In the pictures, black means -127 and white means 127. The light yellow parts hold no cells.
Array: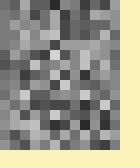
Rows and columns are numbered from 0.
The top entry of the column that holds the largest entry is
-85
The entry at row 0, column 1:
-33
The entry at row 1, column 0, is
-4
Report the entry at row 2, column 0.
-4
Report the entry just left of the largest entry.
-65
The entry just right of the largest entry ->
-45
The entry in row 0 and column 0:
-15
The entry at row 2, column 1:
29
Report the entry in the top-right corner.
29
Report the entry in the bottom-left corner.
17
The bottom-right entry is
-4
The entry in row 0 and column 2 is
40
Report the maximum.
83
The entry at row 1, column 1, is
-15

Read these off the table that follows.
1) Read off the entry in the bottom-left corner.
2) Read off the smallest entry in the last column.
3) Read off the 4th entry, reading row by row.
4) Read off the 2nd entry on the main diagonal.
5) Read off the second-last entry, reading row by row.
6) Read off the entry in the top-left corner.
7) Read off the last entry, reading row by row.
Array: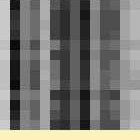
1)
73
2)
23
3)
-30
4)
-82
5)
35
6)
73
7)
54

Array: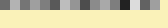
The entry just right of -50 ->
11
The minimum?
-93

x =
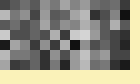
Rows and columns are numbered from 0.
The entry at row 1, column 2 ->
16
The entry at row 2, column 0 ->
-38
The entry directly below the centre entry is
47
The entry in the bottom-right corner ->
-101
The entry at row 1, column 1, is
-7
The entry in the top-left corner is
-58
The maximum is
84
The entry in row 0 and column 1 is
-38
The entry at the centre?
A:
-69
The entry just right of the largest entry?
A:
26
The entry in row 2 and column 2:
-49
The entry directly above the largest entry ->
47
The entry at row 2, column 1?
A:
-17
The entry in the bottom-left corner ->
36
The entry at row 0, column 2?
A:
-17
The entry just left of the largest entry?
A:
74
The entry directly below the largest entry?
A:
16
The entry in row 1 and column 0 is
56
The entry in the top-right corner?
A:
-69

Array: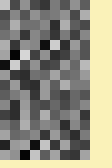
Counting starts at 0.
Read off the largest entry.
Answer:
86
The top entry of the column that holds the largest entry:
17
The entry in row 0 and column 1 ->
-54
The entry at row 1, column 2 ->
-43
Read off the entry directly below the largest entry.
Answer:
-54
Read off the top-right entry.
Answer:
-34
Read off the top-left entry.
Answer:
67
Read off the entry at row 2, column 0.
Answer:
-34
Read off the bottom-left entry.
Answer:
35
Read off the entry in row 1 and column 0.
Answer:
-54
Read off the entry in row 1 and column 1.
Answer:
7
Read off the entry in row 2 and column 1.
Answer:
46
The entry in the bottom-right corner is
35
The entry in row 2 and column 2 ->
-14

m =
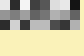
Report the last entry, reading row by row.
49
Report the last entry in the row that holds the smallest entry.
-107
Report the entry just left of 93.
-40
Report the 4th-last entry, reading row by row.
59
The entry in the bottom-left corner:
-83
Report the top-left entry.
104
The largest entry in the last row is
81
